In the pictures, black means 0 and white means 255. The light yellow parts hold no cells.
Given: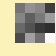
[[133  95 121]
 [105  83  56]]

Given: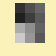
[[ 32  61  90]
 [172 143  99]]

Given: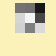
[[213 245  71]
 [209 128 218]]

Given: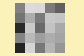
[[116 173 122]
 [ 42 202 106]]

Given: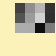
[[ 83 155 209]
 [172 171  14]]

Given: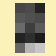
[[ 87  80  74]
 [106  62  91]]

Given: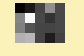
[[133 249  72]
 [128  83  69]]

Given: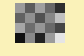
[[ 98 144  81]
 [167 109 150]]

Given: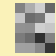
[[197 108 119]
 [146 144 207]]
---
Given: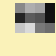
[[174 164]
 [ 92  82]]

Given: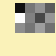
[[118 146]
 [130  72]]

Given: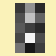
[[146  41]
 [193  99]]

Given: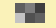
[[125  62]
 [ 81  97]]

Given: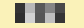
[[184  89]
 [209  86]]

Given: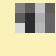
[[ 92 196]
 [ 44 175]]

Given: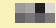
[[166  33]
 [120  94]]
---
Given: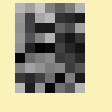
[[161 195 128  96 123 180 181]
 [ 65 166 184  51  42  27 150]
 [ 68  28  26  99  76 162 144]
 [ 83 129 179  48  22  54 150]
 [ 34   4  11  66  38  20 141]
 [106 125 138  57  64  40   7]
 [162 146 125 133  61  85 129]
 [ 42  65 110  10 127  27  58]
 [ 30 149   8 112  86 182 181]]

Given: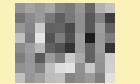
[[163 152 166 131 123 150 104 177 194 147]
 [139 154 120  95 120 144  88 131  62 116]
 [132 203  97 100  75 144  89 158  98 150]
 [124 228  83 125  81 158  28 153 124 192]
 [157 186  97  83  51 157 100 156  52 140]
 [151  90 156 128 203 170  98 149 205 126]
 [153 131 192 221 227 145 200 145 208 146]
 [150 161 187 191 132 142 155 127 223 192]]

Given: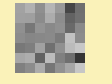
[[177 143 181 153  70 110 162]
 [159 139 172 141  98 112 160]
 [119 147 137 144 105 137 144]
 [134 136 138 123 193 140 140]
 [126 161 112 144 187 199 120]
 [173  98 188 128 111  53 167]
 [140 171 118 145 166 198 128]]

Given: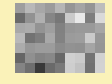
[[184 167 155 181 149 164 148 188 158]
 [146 176 134 119 202 233 126 217 106]
 [172 147 159 129 150 153 153 165 168]
 [114 125 168 130 155 157 202 151 185]
 [151 156 156 139 146 144 165 149 172]
 [144 131 136 104 208 203 116 209 102]
 [110  57 106 121 206 194 113 210 132]]

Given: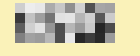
[[237 232 171 199 143 209  82 166 162 206]
 [194 159 116 225 228 182 208  89 203  59]
 [207 226 149  77 182 154 201  38  76  93]
 [161 155 183  77 230  39  61  41 155 128]]

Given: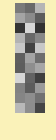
[[105 181 122]
 [139  92 164]
 [214  50  52]
 [104 135 179]
 [ 66 199 199]
 [163 109  95]
 [142 166  93]
 [ 99  63 214]
 [ 92 154 130]
 [142 113 133]
 [141  69 184]]

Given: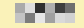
[[222  47 174  62 110 170]
 [124 230 160 217 209 196]]
